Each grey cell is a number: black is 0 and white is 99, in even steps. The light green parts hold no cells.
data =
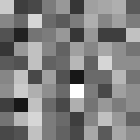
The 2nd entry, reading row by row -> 24
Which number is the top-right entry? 35
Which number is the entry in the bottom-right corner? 55
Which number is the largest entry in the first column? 79
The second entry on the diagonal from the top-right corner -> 62
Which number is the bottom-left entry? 28
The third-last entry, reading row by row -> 35
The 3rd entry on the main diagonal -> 45
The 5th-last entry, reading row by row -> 28
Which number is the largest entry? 99
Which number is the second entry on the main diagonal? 41
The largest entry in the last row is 75
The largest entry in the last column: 75
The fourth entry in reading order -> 48
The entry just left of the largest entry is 41
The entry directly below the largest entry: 68

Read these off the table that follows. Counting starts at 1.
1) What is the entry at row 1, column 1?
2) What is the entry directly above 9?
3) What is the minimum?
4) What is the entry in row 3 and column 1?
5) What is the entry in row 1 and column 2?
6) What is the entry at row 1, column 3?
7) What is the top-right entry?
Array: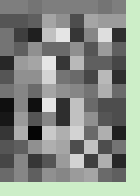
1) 49
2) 6
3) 2
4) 45
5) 49
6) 45
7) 49

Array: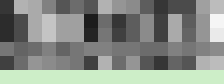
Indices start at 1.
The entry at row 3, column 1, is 17
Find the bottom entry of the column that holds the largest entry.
73
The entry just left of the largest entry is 58
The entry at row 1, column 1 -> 21
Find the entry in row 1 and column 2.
69
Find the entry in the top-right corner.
73
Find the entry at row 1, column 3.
66
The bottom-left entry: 25
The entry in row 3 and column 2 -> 29
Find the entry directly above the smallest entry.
33
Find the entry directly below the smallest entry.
14
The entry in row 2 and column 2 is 29
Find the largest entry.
95

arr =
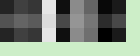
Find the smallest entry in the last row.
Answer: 0
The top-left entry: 14
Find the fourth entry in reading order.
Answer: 89
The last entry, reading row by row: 10
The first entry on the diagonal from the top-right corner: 10
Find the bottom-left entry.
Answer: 14
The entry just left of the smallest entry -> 43
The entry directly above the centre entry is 6

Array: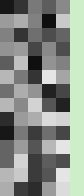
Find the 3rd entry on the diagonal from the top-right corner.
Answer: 43
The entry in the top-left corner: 9
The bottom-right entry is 85
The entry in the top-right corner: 53
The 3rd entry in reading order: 47
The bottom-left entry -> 67
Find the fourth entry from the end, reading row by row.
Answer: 23

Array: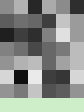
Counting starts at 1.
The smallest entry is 6
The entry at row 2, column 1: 36
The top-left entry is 54
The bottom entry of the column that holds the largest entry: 76
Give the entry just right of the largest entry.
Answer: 24
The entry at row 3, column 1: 12
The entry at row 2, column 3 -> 40
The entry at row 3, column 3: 18
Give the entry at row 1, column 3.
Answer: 15
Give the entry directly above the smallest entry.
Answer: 69
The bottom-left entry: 57
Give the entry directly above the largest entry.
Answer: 73
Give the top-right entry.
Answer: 18

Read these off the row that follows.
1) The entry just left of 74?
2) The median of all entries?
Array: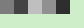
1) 26
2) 48

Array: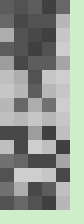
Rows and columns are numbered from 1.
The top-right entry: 40
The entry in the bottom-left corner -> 32
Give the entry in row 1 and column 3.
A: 36
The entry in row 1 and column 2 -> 32
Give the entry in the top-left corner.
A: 36
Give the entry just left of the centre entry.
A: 40
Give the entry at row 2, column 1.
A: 40
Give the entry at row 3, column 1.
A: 67

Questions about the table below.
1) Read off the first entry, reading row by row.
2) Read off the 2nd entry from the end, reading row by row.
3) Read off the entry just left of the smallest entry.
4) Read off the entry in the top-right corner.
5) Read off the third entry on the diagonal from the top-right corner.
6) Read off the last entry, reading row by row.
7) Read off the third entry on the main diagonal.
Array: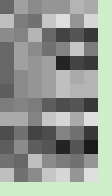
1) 40
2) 58
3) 33
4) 66
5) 26
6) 86
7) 70

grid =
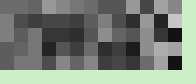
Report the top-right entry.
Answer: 52
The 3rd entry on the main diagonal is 46
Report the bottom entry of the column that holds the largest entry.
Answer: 7
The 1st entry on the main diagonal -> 42
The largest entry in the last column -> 77
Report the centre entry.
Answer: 33
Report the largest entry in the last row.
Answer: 63
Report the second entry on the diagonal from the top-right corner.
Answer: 14
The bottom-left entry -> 36
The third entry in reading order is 39
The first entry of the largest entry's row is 49
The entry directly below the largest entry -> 7
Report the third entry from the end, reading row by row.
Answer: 42
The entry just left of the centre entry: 18
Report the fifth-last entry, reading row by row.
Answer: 27
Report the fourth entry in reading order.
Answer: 59
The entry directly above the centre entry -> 36
